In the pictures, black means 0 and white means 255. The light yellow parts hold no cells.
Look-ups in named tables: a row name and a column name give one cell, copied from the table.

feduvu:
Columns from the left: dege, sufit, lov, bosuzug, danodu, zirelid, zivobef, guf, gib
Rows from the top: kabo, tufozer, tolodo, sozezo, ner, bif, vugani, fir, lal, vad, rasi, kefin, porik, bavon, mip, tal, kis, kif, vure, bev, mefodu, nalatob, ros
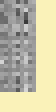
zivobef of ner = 86
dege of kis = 150
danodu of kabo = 96
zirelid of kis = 150
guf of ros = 132
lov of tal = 139
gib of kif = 147
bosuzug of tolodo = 146
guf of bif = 148
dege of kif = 139
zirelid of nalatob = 143
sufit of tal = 127
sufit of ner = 111
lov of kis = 145
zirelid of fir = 151
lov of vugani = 140

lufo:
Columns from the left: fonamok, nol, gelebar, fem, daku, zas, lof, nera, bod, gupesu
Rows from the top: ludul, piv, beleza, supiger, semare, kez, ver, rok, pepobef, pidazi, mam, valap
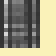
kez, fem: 86
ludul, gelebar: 77
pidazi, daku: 90
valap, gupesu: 68
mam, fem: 87
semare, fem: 89
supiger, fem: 104
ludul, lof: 64
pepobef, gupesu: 67
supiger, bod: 96
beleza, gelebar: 66
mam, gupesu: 59
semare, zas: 89
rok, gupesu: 64
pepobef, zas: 135
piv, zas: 105

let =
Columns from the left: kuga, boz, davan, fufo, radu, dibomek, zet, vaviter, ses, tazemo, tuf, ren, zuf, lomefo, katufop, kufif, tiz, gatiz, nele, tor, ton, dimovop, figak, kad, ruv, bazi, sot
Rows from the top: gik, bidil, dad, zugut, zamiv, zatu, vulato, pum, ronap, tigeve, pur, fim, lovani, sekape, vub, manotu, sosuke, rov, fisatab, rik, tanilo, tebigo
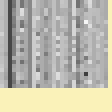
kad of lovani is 174
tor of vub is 133
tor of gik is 114
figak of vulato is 221
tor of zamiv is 133
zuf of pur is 171
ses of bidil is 204
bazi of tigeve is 179
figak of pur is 191

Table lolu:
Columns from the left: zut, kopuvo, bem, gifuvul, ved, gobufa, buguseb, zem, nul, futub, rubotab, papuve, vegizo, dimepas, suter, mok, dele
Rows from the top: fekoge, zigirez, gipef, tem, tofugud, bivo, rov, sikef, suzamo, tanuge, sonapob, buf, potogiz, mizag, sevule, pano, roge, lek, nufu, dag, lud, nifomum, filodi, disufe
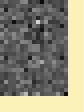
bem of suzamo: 108
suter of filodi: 83
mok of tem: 108
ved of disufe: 91
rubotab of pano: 166
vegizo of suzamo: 106

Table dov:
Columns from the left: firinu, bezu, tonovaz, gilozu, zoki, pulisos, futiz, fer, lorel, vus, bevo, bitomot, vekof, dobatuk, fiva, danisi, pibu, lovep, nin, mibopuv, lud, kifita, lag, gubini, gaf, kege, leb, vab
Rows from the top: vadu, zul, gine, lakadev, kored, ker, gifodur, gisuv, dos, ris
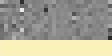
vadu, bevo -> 133
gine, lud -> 138
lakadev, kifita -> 132
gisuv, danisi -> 139
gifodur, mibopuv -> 134
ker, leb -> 136
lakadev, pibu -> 138
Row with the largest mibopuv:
kored

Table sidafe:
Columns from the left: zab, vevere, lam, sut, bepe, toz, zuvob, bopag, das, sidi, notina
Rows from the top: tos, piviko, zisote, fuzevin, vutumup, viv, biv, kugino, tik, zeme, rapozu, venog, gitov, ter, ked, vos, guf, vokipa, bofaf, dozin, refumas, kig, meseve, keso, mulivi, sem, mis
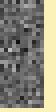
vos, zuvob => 104
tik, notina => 107
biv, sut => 98
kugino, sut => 142
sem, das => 133
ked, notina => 111
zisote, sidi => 94
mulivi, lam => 98
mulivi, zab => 112
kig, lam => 66
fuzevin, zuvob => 94
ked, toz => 89
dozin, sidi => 97
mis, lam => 82

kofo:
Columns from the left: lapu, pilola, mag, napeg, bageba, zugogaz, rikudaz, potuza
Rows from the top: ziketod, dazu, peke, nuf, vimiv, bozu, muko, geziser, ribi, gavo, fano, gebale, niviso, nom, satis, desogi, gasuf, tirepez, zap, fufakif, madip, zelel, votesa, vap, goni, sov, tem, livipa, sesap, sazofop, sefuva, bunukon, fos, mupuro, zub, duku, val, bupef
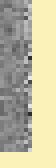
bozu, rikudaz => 188
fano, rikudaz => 119
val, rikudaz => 104
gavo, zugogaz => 125
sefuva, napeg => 136
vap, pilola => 123
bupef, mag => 135
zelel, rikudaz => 105
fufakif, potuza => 231
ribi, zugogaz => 144
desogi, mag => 138
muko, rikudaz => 179

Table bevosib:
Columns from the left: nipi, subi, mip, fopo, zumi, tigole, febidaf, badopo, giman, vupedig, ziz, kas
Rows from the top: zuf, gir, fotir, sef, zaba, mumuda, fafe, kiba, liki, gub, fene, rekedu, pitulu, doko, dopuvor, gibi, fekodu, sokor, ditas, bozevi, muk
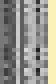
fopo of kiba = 84
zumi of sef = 205
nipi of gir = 120
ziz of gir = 156
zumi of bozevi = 194
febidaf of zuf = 197
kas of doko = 133
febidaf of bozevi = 100
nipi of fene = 120
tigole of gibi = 94
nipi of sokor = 110
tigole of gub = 96
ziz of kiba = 155

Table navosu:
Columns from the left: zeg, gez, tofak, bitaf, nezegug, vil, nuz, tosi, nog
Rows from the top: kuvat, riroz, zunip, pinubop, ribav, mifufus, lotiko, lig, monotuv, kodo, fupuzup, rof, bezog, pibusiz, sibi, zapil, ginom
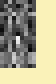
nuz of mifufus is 82
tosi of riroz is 98
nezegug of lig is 59
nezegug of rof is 155
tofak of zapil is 105
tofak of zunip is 152
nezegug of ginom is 193
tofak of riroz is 60
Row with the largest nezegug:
kodo

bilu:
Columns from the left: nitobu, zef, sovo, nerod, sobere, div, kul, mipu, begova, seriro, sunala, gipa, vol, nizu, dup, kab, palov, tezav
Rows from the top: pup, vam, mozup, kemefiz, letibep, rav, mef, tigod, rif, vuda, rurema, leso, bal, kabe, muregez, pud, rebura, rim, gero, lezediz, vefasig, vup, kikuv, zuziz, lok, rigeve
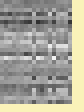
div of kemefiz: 109
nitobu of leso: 170
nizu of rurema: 186
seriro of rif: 198
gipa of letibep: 146
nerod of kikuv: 121
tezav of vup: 108
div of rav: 84
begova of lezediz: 74

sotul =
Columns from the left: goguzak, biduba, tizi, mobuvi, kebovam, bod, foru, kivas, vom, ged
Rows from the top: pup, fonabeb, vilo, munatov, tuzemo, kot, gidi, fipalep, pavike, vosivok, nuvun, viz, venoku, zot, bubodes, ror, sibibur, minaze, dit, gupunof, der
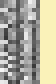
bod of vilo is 186
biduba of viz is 86
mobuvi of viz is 159
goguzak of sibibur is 143
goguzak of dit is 148
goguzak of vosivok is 145
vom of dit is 64
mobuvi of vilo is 115
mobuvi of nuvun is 100

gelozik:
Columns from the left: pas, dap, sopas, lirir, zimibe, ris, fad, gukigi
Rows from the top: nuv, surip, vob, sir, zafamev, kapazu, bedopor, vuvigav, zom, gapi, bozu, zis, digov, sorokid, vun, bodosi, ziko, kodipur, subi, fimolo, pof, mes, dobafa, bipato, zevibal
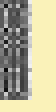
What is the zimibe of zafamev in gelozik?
85
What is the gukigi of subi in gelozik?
240
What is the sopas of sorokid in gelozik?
129
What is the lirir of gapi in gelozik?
89
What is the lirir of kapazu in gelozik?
77
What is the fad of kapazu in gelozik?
113
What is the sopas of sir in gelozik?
77
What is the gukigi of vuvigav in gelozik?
184
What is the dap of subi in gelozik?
92
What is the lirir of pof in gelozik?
82
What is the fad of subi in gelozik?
92
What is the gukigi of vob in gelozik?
212
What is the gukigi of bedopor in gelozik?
189
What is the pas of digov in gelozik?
126

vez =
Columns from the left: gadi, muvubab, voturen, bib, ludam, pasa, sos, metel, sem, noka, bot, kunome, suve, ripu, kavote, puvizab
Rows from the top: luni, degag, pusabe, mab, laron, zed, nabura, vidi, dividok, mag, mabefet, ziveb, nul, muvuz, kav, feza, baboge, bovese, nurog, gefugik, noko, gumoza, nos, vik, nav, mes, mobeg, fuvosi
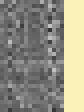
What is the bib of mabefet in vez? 119
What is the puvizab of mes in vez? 124
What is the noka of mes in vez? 120
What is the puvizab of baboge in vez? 114
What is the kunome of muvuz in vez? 111
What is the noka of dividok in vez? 98
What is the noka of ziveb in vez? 102
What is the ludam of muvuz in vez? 101
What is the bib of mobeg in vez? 97
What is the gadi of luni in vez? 159
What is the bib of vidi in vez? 129
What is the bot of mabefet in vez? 135
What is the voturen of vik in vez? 103

